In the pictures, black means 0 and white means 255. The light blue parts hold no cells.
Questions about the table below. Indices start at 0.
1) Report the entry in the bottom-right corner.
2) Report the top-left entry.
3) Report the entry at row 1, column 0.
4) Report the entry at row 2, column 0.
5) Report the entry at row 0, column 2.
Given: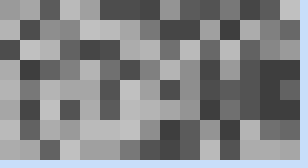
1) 166
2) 154
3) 180
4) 77
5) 91

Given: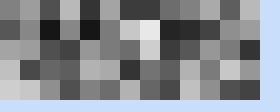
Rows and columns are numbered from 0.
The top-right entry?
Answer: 185
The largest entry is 232
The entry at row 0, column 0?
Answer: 129
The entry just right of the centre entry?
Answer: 206
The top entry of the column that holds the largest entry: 60
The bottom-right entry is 67
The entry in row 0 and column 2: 80
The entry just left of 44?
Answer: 37
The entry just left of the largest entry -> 199
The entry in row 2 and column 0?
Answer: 164
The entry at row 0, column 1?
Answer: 157
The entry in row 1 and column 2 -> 22
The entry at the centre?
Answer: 109

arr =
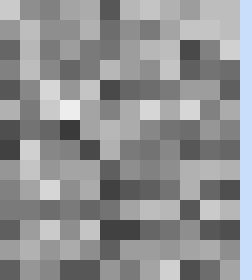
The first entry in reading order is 202
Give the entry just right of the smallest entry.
164
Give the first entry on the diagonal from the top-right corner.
189
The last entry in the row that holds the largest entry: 171
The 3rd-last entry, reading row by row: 79
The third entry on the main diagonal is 122
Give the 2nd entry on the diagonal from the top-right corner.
196
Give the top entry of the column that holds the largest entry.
164
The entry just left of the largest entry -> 202
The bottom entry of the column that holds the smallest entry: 87
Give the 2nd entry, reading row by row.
142
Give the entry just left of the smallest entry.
102
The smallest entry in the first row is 87
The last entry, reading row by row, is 164
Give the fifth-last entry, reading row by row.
164
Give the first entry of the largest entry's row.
177
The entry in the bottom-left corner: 95
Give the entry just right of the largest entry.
164
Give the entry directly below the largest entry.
58
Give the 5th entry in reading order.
171
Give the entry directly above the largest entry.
150
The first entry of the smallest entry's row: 79
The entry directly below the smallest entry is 129
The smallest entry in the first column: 65
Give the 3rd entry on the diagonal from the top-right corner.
73
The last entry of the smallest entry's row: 129
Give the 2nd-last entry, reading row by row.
109

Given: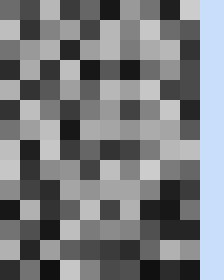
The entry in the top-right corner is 204
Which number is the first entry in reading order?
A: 108
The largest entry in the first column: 198
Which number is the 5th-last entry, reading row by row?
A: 74
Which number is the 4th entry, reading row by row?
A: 59
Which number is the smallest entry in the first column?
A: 23
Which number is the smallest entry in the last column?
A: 23
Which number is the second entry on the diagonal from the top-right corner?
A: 108
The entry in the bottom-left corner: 44
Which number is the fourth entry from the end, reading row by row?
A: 80
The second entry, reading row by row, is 74
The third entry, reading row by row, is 183
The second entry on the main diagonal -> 51

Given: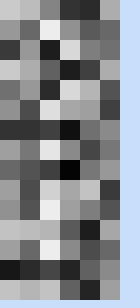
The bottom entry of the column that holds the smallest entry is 97
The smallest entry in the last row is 36
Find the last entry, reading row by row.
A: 159
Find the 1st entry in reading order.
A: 202
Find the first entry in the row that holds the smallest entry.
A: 104
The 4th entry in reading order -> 51
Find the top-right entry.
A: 173
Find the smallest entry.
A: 4
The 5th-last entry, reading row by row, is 181
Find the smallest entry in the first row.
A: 43
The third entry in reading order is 132
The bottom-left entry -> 194
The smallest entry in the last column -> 58
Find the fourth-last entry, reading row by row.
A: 194
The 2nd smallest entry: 16

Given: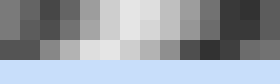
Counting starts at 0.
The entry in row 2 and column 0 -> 84
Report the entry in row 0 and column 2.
71
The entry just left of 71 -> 100
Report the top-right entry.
92
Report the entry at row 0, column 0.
122
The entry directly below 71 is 78
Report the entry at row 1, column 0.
122

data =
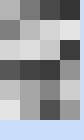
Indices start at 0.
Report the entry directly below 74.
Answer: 213
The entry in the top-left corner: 180
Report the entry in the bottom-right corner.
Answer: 153
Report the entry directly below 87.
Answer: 193
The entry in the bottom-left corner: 228
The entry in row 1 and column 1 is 187
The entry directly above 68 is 220

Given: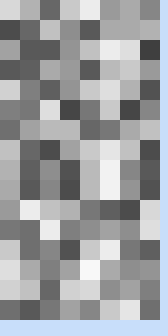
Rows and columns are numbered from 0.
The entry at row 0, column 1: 178
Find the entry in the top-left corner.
216
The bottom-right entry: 111
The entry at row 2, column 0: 162
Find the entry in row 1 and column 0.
76
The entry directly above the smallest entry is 178
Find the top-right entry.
134
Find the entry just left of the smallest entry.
222
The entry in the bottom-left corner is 111
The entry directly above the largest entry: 201
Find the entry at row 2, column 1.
89
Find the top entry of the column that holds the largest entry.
236
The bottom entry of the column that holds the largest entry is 134
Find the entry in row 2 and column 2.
89
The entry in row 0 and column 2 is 103
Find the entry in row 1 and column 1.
103
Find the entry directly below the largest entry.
216
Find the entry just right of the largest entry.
170

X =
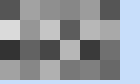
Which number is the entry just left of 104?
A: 127
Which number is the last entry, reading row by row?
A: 104
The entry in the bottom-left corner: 162
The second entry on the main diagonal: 150
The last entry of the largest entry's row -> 169
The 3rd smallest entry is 71
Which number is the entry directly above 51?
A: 218
